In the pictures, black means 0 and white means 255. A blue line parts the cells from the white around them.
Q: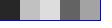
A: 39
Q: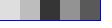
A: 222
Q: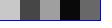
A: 200
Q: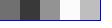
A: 112
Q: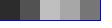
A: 44
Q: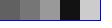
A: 97
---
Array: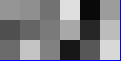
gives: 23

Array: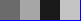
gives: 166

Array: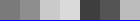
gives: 62

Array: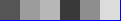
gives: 57

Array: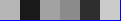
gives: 139

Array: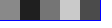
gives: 117

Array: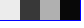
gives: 56
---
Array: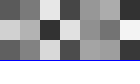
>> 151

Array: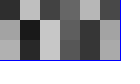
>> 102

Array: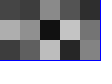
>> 138

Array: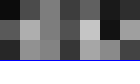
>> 96

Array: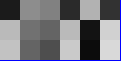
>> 42

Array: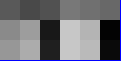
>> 120

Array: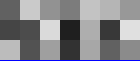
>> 195
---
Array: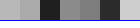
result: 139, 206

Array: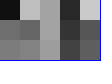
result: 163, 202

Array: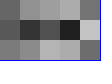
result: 80, 195

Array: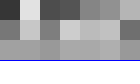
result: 205, 226

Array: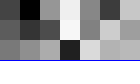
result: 247, 247

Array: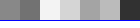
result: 213, 243

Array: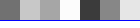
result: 252, 252

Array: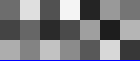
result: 74, 244

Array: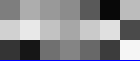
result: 167, 246

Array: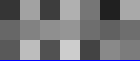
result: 149, 205
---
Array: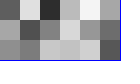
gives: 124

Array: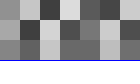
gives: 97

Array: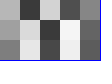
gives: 231

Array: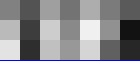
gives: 46

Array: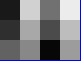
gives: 136

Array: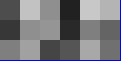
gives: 161

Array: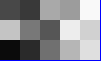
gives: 42
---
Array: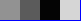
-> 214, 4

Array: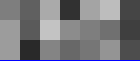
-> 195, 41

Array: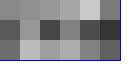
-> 201, 54

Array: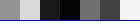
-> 245, 4

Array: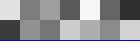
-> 246, 48

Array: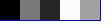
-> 251, 0

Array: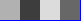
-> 220, 61

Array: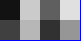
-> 224, 18

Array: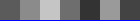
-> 197, 51
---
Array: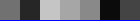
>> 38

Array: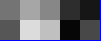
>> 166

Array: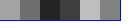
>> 111

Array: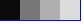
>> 120

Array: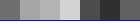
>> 166

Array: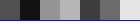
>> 18

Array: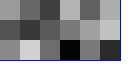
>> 103

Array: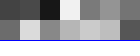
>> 73

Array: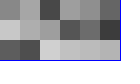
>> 166

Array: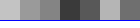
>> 154
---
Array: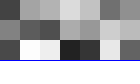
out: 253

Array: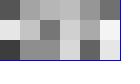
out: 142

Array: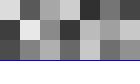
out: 130

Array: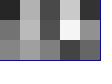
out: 159

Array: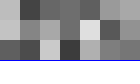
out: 76

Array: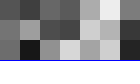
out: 23

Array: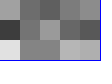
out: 132

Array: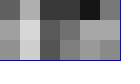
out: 207
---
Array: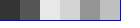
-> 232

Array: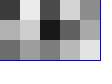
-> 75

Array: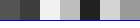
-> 241

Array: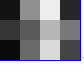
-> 237

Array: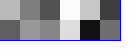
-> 82

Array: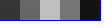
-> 191

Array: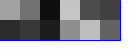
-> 14

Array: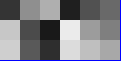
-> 175
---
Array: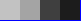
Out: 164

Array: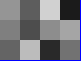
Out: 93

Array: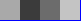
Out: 59

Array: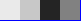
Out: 200

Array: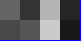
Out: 51

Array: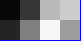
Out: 55

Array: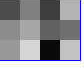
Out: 127

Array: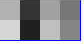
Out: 53

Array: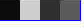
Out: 207
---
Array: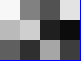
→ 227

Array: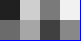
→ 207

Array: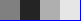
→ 175

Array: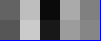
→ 190

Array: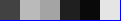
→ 186

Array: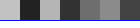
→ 181

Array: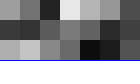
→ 195
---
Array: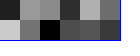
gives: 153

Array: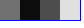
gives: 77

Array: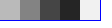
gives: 131

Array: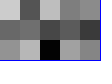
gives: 183

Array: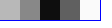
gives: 136

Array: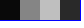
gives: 41

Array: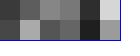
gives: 155

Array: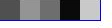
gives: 110

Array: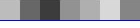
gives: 175
